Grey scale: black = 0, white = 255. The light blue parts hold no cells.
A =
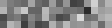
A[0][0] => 154
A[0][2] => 114
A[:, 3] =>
[104, 198, 83, 62]
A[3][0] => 90
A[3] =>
[90, 181, 161, 62, 120, 71, 82, 176, 130, 183, 146, 151, 142, 165, 109, 168]
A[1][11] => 109
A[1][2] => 161
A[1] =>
[180, 117, 161, 198, 101, 100, 185, 137, 136, 113, 117, 109, 42, 186, 158, 166]
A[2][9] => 84
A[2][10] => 151
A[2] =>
[74, 111, 122, 83, 132, 109, 181, 118, 73, 84, 151, 216, 111, 118, 169, 183]
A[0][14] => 138
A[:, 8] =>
[96, 136, 73, 130]

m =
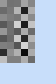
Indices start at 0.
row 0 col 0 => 152
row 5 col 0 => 86
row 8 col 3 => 173
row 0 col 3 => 164
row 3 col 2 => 210
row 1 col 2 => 181
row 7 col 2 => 176
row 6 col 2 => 85
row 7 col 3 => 11
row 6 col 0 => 127
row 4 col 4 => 107
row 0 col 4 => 134
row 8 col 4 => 107
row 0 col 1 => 114

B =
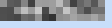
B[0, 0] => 147
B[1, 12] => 78
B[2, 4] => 100
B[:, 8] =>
[186, 133, 141]
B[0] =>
[147, 91, 86, 132, 65, 158, 156, 158, 186, 132, 66, 101, 119, 87, 140]
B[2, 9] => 146
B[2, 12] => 149
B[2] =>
[79, 75, 70, 108, 100, 147, 63, 50, 141, 146, 164, 151, 149, 165, 142]
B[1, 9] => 196
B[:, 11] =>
[101, 108, 151]
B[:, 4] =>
[65, 156, 100]
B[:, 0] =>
[147, 78, 79]
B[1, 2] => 144
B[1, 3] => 190

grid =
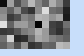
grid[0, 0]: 12
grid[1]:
[134, 96, 144, 75, 52, 140, 220, 110, 100, 32]
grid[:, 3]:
[124, 75, 133, 157, 124, 47, 145]
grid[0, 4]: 184
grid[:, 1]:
[160, 96, 59, 99, 63, 209, 130]
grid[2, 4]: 116
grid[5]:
[113, 209, 39, 47, 108, 168, 155, 127, 113, 97]
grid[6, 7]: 98
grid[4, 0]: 55
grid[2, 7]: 146
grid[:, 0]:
[12, 134, 148, 224, 55, 113, 97]
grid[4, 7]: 70
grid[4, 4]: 138
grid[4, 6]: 154
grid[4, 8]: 48

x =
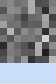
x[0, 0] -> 125
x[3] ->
[161, 112, 115, 85, 96, 93, 159, 85]
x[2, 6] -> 166
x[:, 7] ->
[124, 136, 65, 85, 149, 85, 140, 111, 183]
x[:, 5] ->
[77, 113, 110, 93, 138, 106, 178, 171, 76]
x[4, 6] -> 45
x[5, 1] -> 86
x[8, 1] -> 134
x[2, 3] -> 67
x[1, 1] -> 141
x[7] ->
[71, 125, 115, 92, 88, 171, 31, 111]
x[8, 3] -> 149
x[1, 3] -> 103
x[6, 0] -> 42
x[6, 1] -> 128

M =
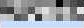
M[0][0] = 118
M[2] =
[199, 191, 87, 105, 226, 55, 194, 186, 111, 182, 127, 100]
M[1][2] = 162
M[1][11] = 227
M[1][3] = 134
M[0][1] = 144
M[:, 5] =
[128, 189, 55]
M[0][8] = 6
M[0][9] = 105

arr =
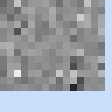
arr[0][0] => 105
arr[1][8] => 139
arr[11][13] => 142
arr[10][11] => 154
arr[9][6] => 146
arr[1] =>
[120, 131, 109, 160, 166, 146, 147, 171, 139, 141, 146, 135, 154, 138, 130]
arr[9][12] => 136
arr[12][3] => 146
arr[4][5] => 127
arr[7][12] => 135
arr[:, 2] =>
[195, 109, 136, 167, 81, 150, 146, 116, 143, 159, 237, 126, 142]
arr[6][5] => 153
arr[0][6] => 159
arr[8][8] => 129
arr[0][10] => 135
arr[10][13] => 148
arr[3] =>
[160, 146, 167, 106, 169, 131, 120, 161, 145, 133, 123, 160, 171, 143, 168]
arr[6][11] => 142
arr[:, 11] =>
[122, 135, 205, 160, 129, 133, 142, 183, 114, 121, 154, 76, 98]
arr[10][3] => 125
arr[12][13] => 138
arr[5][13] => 145
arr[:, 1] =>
[127, 131, 107, 146, 145, 152, 176, 171, 151, 159, 163, 147, 135]
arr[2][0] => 139
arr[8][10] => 100
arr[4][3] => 163
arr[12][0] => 129
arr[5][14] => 154
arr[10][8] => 198
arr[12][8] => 120
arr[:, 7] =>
[140, 171, 165, 161, 133, 153, 147, 132, 134, 137, 134, 155, 128]
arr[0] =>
[105, 127, 195, 130, 150, 151, 159, 140, 114, 146, 135, 122, 193, 142, 152]

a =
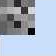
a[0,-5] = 105
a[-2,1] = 112
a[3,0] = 97
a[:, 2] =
[42, 191, 146, 34, 126]
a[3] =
[97, 112, 34, 138, 159]
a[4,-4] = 120
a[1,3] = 53
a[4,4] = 5
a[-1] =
[97, 120, 126, 145, 5]

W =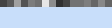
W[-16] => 67
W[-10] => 230
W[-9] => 141
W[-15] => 90
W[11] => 114
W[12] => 126

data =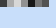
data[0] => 61
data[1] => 172

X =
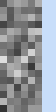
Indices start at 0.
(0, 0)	89
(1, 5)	99
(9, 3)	123
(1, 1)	91
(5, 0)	181
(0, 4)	123
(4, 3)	120
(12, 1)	160
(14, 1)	123
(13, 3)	135
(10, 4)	111
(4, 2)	155
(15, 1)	148
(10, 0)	102
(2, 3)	150
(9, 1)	173
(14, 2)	129
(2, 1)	88
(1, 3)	110
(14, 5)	134
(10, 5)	94
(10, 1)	163
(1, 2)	135
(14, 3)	100
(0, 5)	173
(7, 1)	97
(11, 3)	96
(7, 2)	69
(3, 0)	69
